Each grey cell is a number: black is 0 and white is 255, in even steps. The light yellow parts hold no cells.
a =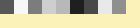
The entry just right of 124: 206
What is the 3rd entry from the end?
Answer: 72
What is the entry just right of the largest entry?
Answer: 124

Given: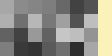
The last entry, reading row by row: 167
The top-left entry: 167
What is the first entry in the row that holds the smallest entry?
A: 126
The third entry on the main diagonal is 153
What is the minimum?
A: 45
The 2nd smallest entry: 52
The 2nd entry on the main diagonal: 112
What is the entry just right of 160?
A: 82

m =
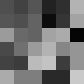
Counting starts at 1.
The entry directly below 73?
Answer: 66
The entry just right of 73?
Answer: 112
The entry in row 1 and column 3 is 85
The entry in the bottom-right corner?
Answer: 201
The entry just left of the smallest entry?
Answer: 171
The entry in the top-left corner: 79
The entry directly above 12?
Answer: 34
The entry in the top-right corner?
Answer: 179
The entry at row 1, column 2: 66
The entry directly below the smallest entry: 149
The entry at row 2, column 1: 85

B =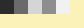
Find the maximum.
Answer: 241
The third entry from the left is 213

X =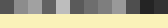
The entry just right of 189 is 90
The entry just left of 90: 189
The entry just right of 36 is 50
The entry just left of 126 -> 110

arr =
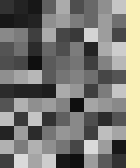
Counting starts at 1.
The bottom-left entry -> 63
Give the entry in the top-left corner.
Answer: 50
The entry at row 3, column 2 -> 124
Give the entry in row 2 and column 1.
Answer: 23
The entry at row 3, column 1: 137
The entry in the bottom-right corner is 50
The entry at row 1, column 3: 23
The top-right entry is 197
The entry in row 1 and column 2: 35
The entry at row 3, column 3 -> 63
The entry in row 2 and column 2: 29

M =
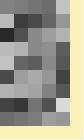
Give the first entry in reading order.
130
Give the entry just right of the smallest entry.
81
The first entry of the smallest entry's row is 40
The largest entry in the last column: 217
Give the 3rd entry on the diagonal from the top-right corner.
137
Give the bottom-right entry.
150
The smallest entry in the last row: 109
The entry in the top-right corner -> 194
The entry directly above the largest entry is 87
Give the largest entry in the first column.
194
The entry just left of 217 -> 81
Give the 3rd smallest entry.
61
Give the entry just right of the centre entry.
137

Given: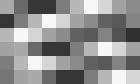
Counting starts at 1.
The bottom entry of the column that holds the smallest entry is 213
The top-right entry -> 139
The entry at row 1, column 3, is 54
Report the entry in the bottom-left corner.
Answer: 117
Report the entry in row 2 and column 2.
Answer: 124
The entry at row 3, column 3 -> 213
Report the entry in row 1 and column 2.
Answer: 105
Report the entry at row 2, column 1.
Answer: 54
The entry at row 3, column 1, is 183
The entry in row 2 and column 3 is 183
